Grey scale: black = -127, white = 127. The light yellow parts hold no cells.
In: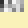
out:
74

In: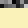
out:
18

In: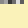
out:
92

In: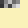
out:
-21

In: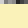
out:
-60

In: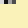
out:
35

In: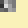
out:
9

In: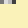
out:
61

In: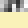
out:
14
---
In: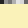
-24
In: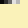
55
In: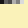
90
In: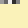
0
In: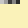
-85
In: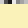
64
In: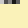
-35
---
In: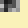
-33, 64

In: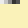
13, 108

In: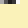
-98, 122

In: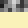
56, 83

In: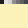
14, 98

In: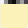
-115, 114

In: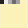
48, 109
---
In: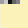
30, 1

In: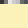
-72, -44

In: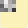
29, -71

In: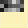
-77, -89

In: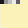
-105, -33

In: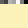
-32, -119

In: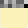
-39, -122
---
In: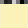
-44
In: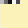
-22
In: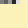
-1
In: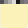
-2
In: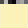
-23
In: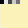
-13
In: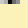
18
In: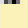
-18
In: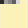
9
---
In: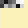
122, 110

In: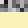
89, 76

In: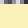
89, 76

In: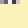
115, 73

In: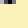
58, -9

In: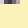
82, 41

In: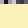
74, 45

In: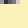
77, 24
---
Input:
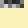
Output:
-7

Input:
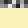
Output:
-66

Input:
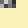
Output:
-79

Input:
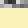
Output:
18

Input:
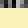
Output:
-64

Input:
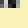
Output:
24

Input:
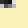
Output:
97
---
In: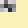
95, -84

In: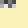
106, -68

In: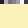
119, -96

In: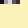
88, -109

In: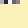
117, -82

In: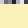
101, -92
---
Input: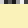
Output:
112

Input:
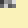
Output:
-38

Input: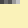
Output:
25

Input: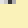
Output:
-73

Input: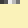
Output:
56

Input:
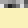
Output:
92

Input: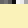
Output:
106

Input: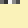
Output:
10

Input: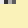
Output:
46

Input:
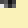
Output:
-84
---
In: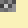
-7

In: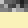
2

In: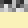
60

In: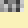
18

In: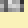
17

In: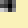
80

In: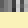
-19

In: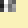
-59
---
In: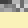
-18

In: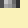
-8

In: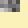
-19

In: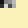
-50

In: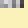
59

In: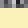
-43

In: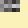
72

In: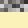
53
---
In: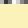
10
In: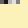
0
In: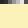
-23
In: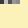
11
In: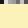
26
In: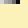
25
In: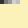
24
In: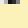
0
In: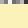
8
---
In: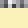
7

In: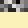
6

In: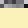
-40

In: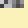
-66

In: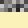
72

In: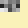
-92
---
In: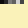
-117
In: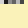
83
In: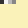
-78
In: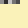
16
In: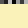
-42
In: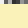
111
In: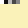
125
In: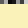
-36
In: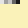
100
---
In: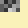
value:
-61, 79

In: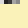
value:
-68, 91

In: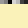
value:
84, 84

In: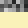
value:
10, 76

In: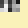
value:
-49, 114

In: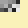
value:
-26, 108
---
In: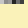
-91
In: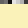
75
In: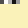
54
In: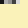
18
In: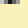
-107
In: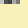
-62
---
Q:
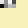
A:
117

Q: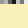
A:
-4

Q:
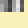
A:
88

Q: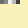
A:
57

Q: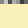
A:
-63

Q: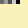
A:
72
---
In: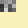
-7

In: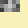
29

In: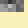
-21

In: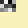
46

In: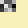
44

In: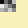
60

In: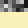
-105
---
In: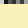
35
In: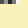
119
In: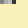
-72
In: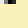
-87
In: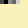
79
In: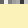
70
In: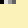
-30
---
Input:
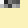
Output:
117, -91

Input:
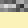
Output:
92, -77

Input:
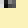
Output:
97, -116

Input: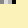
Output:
94, -119

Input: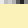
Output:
105, -91

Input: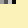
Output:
72, -116

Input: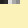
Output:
95, -95
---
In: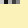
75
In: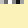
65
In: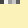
-59
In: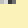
63
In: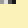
27
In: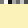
-7
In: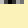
64
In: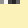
17
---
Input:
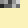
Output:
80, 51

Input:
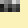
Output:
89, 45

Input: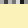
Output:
89, 57

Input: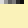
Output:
91, 23

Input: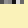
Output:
89, 18

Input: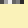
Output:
110, 37

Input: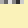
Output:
99, 75

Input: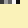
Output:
117, 33
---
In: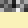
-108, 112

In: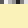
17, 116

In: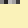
62, 62

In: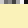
-62, 117

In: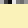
104, 104

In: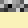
22, 101

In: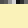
83, 83

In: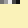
109, 109

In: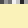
113, 113

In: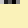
-39, 72
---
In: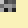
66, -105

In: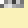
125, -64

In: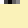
124, -120

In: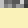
78, -70

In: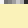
116, -84

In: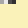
108, -78

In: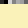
85, -127
